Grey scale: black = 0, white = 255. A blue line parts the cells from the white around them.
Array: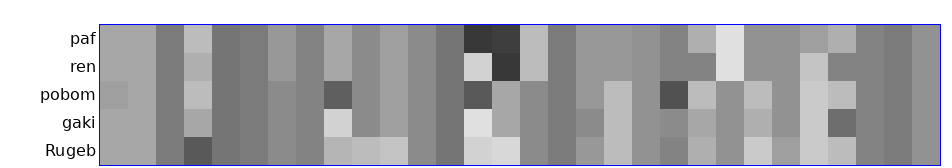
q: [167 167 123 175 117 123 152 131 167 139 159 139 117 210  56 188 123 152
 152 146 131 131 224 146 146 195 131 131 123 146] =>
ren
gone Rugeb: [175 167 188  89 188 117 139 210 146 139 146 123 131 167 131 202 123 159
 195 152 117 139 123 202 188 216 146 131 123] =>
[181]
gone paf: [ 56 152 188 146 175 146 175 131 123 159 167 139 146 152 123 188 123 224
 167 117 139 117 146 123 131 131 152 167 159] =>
[62]
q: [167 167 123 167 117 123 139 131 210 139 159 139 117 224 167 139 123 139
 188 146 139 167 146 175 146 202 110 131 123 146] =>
gaki
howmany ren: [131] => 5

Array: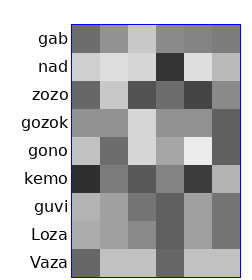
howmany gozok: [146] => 4
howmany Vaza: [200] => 0

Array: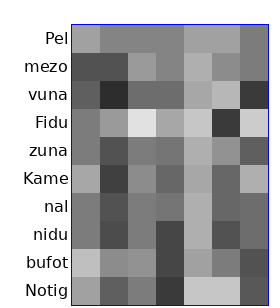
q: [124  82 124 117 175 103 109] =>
nal
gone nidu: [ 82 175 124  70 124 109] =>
[76]
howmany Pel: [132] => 3

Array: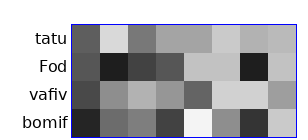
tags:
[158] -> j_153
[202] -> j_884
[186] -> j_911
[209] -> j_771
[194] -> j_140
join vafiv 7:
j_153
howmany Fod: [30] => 2
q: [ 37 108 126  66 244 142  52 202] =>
bomif
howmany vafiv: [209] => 2

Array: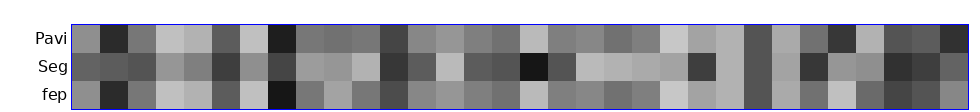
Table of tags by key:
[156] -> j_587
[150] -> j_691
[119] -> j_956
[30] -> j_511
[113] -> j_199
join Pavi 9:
j_199
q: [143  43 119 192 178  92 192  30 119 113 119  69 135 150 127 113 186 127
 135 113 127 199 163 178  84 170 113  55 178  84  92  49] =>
Pavi
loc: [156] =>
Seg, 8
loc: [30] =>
Pavi, 7
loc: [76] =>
fep, 11

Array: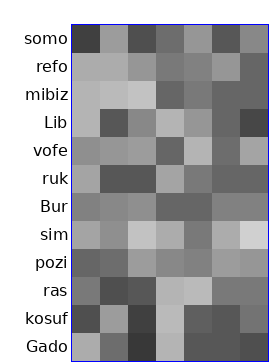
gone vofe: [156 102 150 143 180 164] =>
[109]
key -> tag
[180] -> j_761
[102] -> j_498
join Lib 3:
j_761
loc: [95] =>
kosuf, 4
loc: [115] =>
kosuf, 6

